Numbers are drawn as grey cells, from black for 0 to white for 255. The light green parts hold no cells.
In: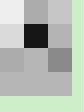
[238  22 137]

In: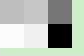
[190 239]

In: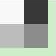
[247 140]

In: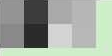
[148  43]

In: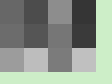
[103  85 123]

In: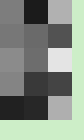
[125 106 228]

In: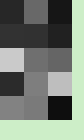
[ 39  49 101]
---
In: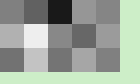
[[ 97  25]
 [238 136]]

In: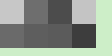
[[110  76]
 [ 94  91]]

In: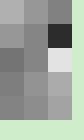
[[150 129]
 [133  44]]

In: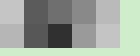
[[ 91 110]
 [ 87  48]]

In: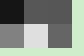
[[ 87  85]
 [223 101]]

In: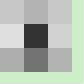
[[179 200]
 [ 51 210]]

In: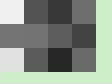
[[ 83  56]
 [115  93]]
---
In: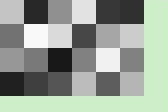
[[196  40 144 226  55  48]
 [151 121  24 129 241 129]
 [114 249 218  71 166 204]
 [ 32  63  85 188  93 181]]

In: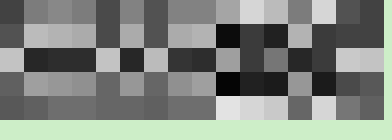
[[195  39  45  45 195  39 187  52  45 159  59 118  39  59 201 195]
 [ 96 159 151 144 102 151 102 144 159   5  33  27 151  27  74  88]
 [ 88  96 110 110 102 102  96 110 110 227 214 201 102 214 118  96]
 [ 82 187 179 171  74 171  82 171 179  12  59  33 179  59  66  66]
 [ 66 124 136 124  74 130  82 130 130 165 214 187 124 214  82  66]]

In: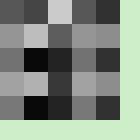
[[162 177  56 162 141]
 [149 189  93 149 141]
 [120   9  35 120  49]
 [114   9  35 114  49]
 [ 87  69 203  87  49]]

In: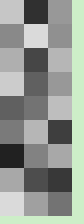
[[218 160 115]
 [204  96 152]
 [198  48 152]
 [175  70 182]
 [168  77  56]
 [137 218 144]
 [122 182  62]
 [ 96 115 190]
 [ 33 130 168]]

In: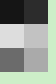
[[221 194]
 [107 170]
 [ 21  44]]

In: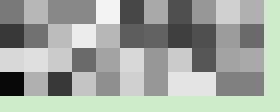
[[215 222 203 105 162 215 150 203  86 162 169]
 [121 183 135 135 244  70 169  78 150 209 175]
 [ 55 113 189 236 183  92  98  62  78 156 105]
 [  8 175  55 196 143 209 150 228 228 129 129]]

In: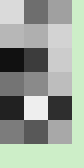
[[218 110 160]
 [183 175 211]
 [124  88 168]
 [116 138 189]
 [ 33 238  46]
 [ 17  60 204]]

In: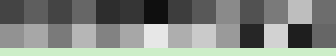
[[146 167 122 182 130 167 231 174 202 154  38 210  30 102]
 [ 68  94  68 102  45  53  15  61  88 138  81 122 190 109]]

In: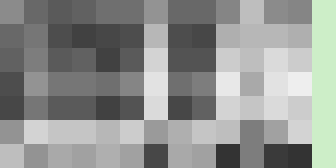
[[190 147 169 161 175 161  71 169 161  51 125  58  51]
 [147 211 197 197 183 204 154 175 197 190 125 161 211]
 [139 104  90  97 111 111 147 104 104 133 190 139 133]
 [104 118  77  65  71  77 183  77  71 175 183 183 175]
 [ 97 125  90  97  65  90 211  83  83 204 190 218 204]
 [ 77 147 118 118 111 133 226 111 125 232 169 226 238]
 [ 71 118  90  90  65  83 218  71  97 211 197 218 204]]
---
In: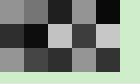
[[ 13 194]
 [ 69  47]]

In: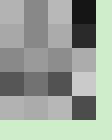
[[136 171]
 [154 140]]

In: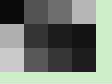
[[53 27]
 [88 54]]

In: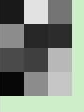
[[ 38  44]
 [ 64 185]]

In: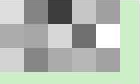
[[166 215]
 [134 171]]

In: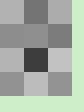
[[143 124]
 [ 61 194]]
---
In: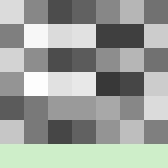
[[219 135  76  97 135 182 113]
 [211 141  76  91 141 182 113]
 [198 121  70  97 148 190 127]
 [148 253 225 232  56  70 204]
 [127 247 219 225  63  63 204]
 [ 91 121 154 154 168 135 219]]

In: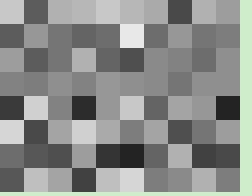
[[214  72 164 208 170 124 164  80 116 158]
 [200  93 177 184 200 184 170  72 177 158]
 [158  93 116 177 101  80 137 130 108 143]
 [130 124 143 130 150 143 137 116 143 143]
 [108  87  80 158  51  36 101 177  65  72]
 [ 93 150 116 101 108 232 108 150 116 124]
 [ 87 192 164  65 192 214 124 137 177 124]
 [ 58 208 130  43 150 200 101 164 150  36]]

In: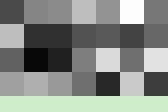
[[190  48  48  82  89  67 103]
 [160 175 153 111  40 202  61]
 [ 96   8  32 126 218 111 226]
 [ 74 132 139 190 147 253 119]]

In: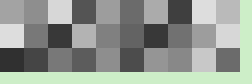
[[221 120  56 179 128  99  56 113 157 215]
 [163 142 215  84 157 107 171  63 221 186]
 [ 48  69 120  92 142  76 149 136 200 107]]

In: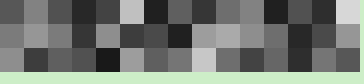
[[142  61  95  81  25 157  95 117 199 110  67 102  46 117  87]
 [123 150 123  54 142  61  74  32 157 170 142 110  40  74 150]
 [ 87 130  81  40  67 192  32  95  54 110 130  32  81  46 215]]

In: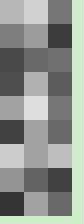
[[204 162 190]
 [183 210 119]
 [162 223 119]
 [147  99  65]
 [127 155  59]
 [ 78 176  93]
 [ 72 105 112]
 [ 65 162 105]
 [ 51 162 105]]

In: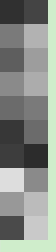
[[220 137]
 [152 186]
 [137 172]
 [122 178]
 [107 122]
 [ 94 158]
 [ 74 201]
 [ 61  43]
 [ 55 107]
 [ 49  68]]

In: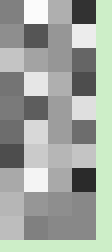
[[196 163 150 101]
 [189 128 136 136]
 [182 150 142 136]
 [169 244 169  42]
 [142  85 150 236]
 [128 251 175  50]
 [122  93 157 223]
 [116 230 175  77]
 [109 216 157 109]
 [ 77 202 182 196]]

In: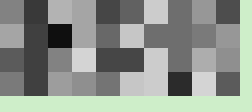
[[165  64  15 165 104 198 110 110 122 151]
 [130  57 179 165  70  97 204 110 151  77]
 [122  64 157 143 116 198 204  43 212  91]
 [ 91  64 130 212  70  70 204 110 173 143]]
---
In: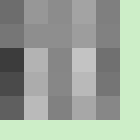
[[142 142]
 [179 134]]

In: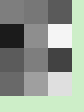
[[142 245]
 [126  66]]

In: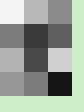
[[ 57  95]
 [ 72 207]]

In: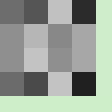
[[182 136]
 [196 143]]

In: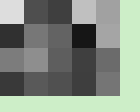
[[119  99]
 [142  94]]

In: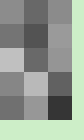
[[ 83 154]
 [105 149]]
